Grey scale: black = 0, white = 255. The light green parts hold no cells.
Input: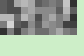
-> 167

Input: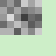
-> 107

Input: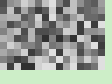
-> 157

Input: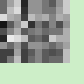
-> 203

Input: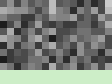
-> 74

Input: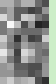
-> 135

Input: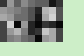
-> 94
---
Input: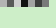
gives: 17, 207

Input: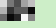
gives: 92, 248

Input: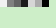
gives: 26, 241

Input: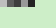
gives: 62, 190

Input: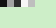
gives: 45, 246

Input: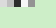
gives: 45, 246
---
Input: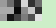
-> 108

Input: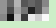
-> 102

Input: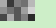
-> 57

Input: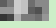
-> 122

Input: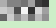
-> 131

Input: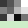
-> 85
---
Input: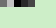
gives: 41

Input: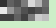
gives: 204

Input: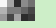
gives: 43

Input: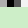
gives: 88

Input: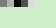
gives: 78

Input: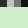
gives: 114
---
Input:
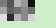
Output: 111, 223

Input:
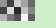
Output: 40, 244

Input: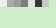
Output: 125, 238

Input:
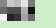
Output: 77, 240

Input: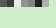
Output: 145, 235

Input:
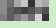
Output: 64, 211
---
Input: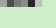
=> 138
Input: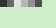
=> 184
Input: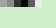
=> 10
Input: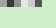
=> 231
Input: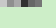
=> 48
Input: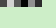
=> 4
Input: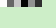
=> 4
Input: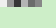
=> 180
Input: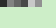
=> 72
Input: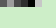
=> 46
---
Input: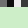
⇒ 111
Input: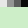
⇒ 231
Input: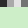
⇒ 43
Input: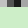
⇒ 193
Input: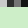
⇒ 202
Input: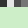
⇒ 49
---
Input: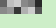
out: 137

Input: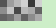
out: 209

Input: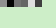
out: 101

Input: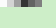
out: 52

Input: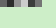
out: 204

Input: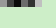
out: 108

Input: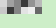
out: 59

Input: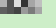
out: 52

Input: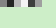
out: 243
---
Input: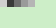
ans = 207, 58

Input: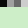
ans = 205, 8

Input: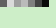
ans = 218, 10

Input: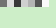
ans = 250, 56

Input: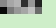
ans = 192, 8

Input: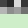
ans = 217, 41

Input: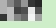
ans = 243, 38

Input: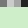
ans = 203, 35

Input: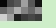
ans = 207, 7
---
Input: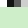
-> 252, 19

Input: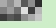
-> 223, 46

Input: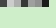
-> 204, 27

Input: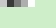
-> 253, 57

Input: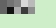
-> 215, 18

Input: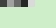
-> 218, 38

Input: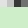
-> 226, 56
